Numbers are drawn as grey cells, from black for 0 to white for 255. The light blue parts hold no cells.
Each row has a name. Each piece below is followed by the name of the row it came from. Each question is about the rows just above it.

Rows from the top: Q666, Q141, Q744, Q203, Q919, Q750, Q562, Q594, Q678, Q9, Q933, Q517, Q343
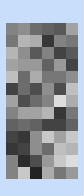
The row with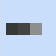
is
Q933
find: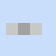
Q9

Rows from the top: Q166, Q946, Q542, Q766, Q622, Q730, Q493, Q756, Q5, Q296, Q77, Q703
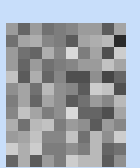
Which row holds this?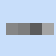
Q946
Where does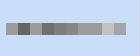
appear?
Q766
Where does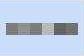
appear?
Q77
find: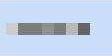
Q77
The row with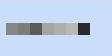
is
Q946

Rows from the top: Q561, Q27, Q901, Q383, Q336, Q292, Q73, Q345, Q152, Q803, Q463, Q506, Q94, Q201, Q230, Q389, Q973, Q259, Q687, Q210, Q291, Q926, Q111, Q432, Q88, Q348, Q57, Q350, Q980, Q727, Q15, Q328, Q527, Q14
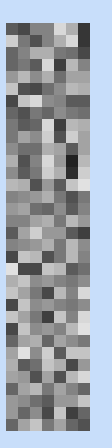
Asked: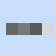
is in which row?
Q383
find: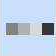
Q27
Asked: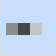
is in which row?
Q527
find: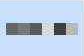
Q383

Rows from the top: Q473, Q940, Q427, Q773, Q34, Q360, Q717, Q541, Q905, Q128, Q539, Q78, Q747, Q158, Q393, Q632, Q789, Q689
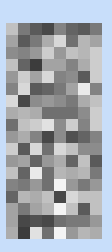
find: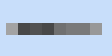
Q789
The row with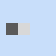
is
Q539

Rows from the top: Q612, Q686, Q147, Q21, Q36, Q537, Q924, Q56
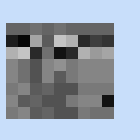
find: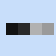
Q147
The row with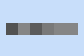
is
Q36
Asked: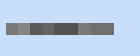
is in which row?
Q56

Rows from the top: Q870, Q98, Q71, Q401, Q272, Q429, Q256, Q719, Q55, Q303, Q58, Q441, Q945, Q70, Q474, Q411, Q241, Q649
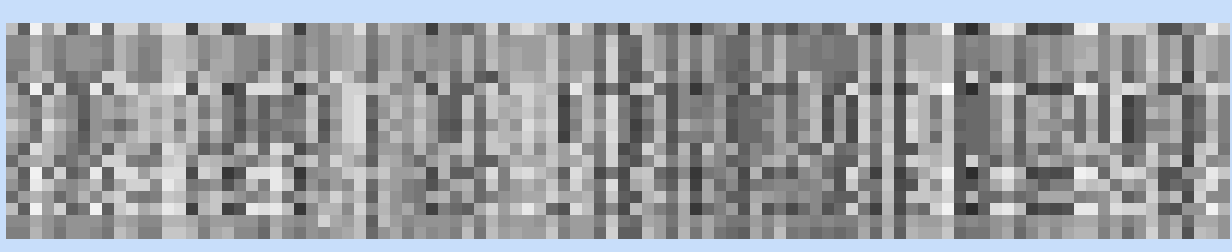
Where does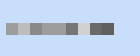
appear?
Q71
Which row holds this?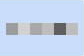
Q474
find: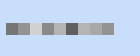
Q401
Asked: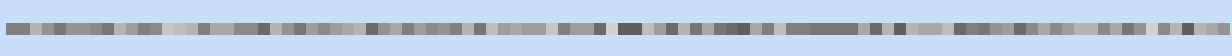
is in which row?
Q401

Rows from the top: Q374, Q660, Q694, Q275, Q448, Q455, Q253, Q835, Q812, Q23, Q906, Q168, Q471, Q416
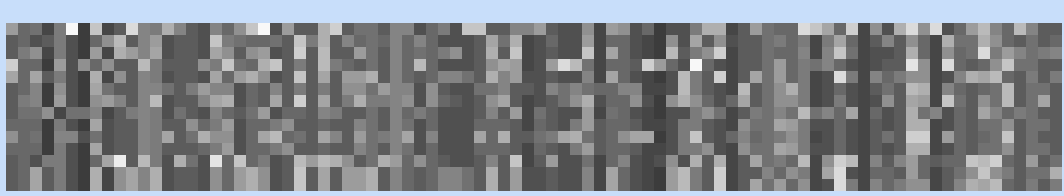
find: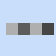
Q168
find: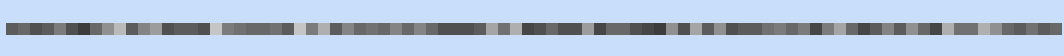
Q660
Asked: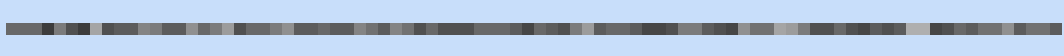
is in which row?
Q812

